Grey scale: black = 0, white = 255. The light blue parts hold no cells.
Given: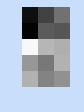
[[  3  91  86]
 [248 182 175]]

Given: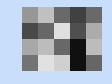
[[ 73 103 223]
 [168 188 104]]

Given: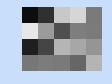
[[231 155  79]
 [ 31  69 181]]

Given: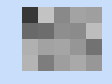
[[105 109 142]
 [176 162 165]]

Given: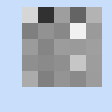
[[127 146 136]
 [155 133 156]]

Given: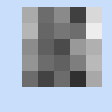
[[181 102 118]
 [140  96  75]]
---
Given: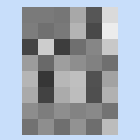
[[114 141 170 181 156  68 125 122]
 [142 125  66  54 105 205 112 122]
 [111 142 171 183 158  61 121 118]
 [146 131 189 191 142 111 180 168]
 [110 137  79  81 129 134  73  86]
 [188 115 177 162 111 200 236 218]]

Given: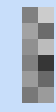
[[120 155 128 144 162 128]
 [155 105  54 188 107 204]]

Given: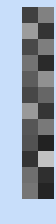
[[117 111  51  82  86 153  71  93 115  73 156  64]
 [ 36  47 194  34 121  53 102 145  42 126  52 129]]

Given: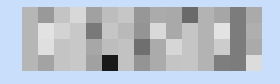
[[182 182 182 182]
 [163 223 226 153]
 [196 196 211 196]
 [200 200 200 216]
 [161 167 121 161]
 [ 25 189 197 189]
 [194 194 185 198]
 [148 111 148 151]
 [171 171 217 171]
 [196 214 169 169]
 [197 197 197 106]
 [179 179 179 179]
 [126 204 227 166]
 [124 124 124 124]
 [220 170 175 170]]

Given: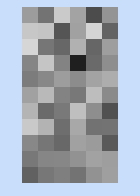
[[ 97 120 136 201 180 161 124 133 214 199 156]
 [119 134 118 179 106 185 136 197 118 196 115]
 [127 135 104 110 121 131 157 131 103  85 202]
 [115 146 161 168 191 120 140  31 177 161 163]
 [146 162 155 114 142 189 163 106 102 212  76]
 [159 158  89 115  80 138 173 142 158  99 148]]

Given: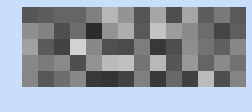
[[134 136 161 143  86]
 [ 87 123  90 131  93]
 [110 137  67  79 101]
 [136  79 210 109 101]
 [ 56 146 136  43 127]
 [ 52 186  80 146 182]
 [ 66 192  75 173 148]
 [128 116 125  89  85]
 [ 57 184  56 195 166]
 [104  86  79 156  79]
 [ 64 152 142 138 166]
 [187 101 115 108  93]
 [ 78 138  96  69 121]
 [132 113 136  94  89]]
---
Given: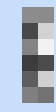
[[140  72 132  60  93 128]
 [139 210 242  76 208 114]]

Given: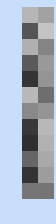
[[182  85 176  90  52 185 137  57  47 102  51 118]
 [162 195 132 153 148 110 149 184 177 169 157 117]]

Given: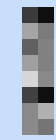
[[ 59 165  96 160 214  65 137 138]
 [ 15 123 130 129 137  15 176 117]]

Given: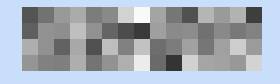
[[ 84  95 174 149]
 [114 146 145 129]
 [153 142  98 127]
 [170 191 168 174]
 [124 145  80 116]
 [137 101 190 146]
 [210  76 129 175]
 [249  58 194 236]
 [164 159 110 106]
 [118 138 124  52]
 [ 81 140 161 209]
 [181 113 118 165]
 [154 137 160 162]
 [178 120 205 152]
 [ 62 130 155 211]]

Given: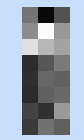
[[117 140 224  44  47  43  67  58]
 [ 10 252 183  87 103  96  49 114]
 [ 83 152 162 122  97 105 154  95]]

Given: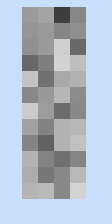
[[154 149 144 104 195 136 203 162 132 179 173 180]
 [164 154 154 127 113 153 157 130  98 131 119 185]
 [ 62 133 207 210 169 182 109 179 178 112 136 136]
 [135 143 106 190 177 140 136 183 193 133 185 211]]
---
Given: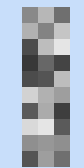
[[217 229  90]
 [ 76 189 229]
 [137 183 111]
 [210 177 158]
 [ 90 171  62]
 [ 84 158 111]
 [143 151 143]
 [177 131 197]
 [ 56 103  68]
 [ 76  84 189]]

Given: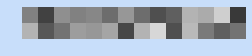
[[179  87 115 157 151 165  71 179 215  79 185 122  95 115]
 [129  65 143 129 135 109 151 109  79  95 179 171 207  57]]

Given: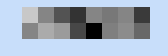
[[133 171 155  71   1 127 140 104]
 [200 133  83  51 133 120 133  58]]

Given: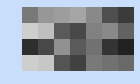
[[206 199  84  65 121 113 105]
 [206 191  90  72 129 137  98]
 [121 151 157 165 137  78  59]
 [ 46  72 145  90 113  52  33]]

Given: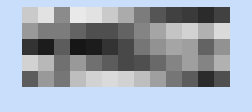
[[202 226 139 233 226 202 171 124  85  65  58  43  65]
 [210 184 112 153 112  92  72  79 105 132 159 132 177]
 [ 92 153 118 190 210 218 210 190 159 118  92  43  79]
 [153 124 124  99  79  79  99 132 165 196 210 177 218]
 [ 51  28  92  22  28  51  72 118 146 165 159  99 146]]

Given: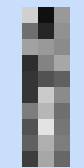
[[ 82 227 118]
 [ 53 202 139]
 [125 182 111]
 [ 96 175 125]
 [ 61 167 103]
 [161 153 139]
 [ 46 131 167]
 [ 53  82  96]
 [111  38 145]
 [208  16 153]]
